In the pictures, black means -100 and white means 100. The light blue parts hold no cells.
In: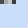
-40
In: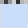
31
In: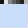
-84
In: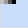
53
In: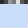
-67
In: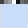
-49
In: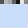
-36
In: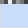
2
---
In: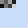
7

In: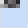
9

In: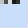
-39

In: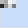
70

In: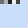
-15

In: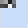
11

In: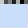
0
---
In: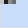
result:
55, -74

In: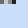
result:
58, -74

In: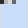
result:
70, -64

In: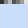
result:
78, -59

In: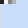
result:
90, -71

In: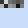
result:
67, -85

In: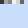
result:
90, -54
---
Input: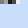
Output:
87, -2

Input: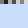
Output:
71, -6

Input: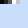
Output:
54, -95

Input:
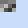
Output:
2, 49

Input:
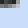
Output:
19, -4

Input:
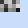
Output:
34, 11

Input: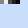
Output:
-95, 4

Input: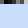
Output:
58, -24
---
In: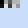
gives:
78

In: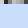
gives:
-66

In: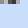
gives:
48

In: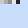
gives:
35

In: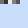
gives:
-58

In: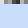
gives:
10

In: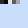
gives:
-91

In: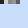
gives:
64

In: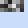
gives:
-26
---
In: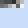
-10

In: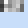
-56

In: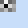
60

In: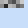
9

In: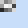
24

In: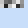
67

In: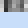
57

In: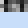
-11

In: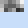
41

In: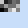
-37
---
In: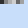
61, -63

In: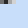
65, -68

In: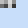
71, -58

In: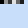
76, -100

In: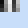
90, -91

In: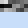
71, -95

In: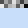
84, -93
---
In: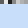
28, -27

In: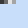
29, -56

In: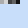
-85, 35

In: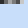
56, -65

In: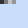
18, -61

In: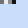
-84, -11

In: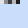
-76, 77

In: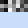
-60, -37

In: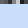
-42, -22

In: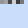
-6, 17
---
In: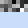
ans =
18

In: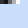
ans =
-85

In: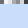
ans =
91

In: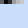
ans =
-92

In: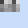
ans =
64

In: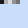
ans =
38

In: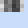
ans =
-20

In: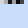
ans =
33

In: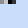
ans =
57
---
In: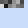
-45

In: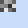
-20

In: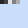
35

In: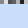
52

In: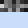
-73

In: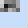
30

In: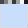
-78

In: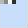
-64

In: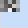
35
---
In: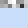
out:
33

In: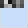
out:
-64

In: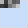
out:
-53

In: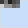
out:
63

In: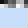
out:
82

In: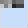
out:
58
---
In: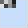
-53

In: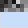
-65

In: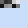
25

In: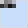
-24

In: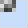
-12

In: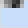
-73
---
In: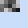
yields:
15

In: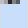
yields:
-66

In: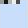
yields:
42

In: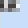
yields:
-13

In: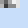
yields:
8

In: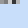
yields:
62

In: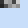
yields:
12

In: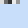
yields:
-60
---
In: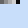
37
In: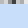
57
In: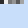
15
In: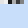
34
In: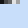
-20
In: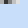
1
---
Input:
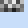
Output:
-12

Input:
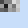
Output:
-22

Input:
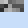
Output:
-66

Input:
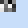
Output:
78

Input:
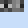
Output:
-47

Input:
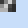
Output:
39

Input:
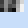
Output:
-79

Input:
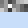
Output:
60
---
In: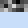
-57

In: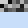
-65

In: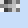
-17

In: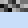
13

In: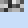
41

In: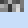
16
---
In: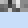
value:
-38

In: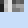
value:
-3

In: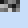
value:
60

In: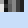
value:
6

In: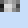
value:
62

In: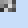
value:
60

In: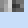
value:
-38

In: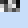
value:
16
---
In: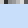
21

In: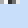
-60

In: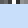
98

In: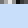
14

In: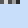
-42

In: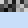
-55
